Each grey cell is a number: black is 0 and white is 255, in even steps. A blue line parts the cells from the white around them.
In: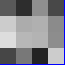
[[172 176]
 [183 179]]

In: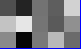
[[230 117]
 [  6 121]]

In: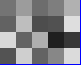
[[190  77]
 [ 99 175]]

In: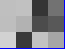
[[178  76]
 [ 57 194]]

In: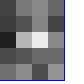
[[ 82 133]
 [182 236]]

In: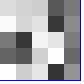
[[213 225]
 [ 55 244]]

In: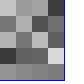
[[176  82]
 [118 186]]

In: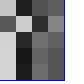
[[204  45]
 [ 39 111]]
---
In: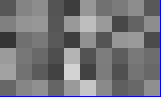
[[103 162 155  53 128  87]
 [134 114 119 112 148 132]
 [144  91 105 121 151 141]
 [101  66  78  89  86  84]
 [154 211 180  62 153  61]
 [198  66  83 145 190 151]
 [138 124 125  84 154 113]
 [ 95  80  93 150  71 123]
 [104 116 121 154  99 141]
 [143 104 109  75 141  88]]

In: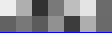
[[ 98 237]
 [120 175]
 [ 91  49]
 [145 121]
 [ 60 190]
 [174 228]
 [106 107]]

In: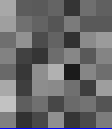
[[128 194 169 105 130 111 159 168]
 [ 49  94  62  55  65 146 112  92]
 [ 72 112 141 143  53  76  99  90]
 [144  71 138 177 109  99  85 100]
 [ 53 106 112  27 135  49 123  52]
 [ 75 115  62 134  89 139  89 111]
 [124  84 158 110 132 155  89  96]]

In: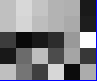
[[191  24  60 192 192]
 [117 107   9 213 216]
 [ 63 189  24 189 196]
 [215  76  44 179 179]
 [ 12 165 153 170 176]
 [172  55 253  29  25]]

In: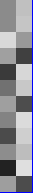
[[158  34 141  75 131 159 113  58 160 217 139 139]
 [ 76 223 189 207 219  77 200 215  64 153 197 192]]

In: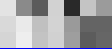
[[213 217 227]
 [238 234 138]
 [195 192  91]
 [209 211 210]
 [158 154  41]
 [ 92 100 196]
 [102 100 155]]

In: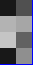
[[ 24 197 179  24]
 [143  97 166  80]]
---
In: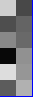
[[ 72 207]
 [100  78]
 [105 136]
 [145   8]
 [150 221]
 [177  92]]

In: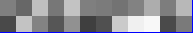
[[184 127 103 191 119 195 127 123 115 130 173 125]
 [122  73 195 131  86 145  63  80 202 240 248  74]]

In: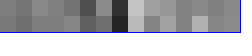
[[137 126 117 137 128 114  80 139  50 195 160 151 130 137 128]
 [139 121 111 127 126 134  97 111  36 187 131 162 130 176 133]]

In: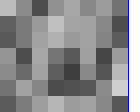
[[114 188 139  78 144 167 136 156]
 [ 77  97 123 154 191 164 162 135]
 [ 93  89 122 161 177 155 161 132]
 [157 149  78 167 117  89 159  70]
 [187 140 106 162  95  63 137  85]
 [207 115 161 133  75  82  87 140]
 [ 87  90 124 158 182 157 162 135]]

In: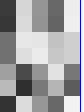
[[236  58 215 148 103]
 [238  55 218 147  99]
 [206 113 231 230 194]
 [207 113 222 234 199]
 [119 159  74 148 226]
 [ 92 187  48 120 180]
 [243  51 220 150 104]]

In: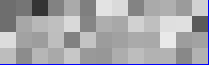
[[209 110 117  52 130 170 127 227 218 131 170 175 155]
 [ 90 110 167 184 191 217 133 174 168 209 191 223 224]
 [162 220 162 157 190 129 195 156 161 170 169 233 157]
 [178 189 140 182 169 199 153 151 173 189 178 179 136]]

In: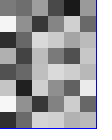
[[154 122 110 158  73  25]
 [105 245 144  56 133 208]
 [187  46 103 217 203 165]
 [199 176  67 188 122  80]
 [184  81 104 191 218 206]
 [235 197  32 207 143  97]
 [103 247 145  55 130 205]
 [186  48 106 212 208 178]]
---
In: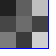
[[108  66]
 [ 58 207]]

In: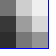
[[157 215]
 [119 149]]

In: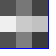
[[202 193]
 [127  59]]

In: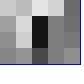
[[217  21]
 [207  21]]

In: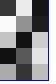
[[146  29]
 [ 18 204]]

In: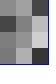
[[129 188]
 [147 207]]

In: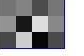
[[ 23 221]
 [205   6]]

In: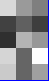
[[ 96  62]
 [180 151]]

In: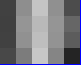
[[149 185]
 [145 190]]
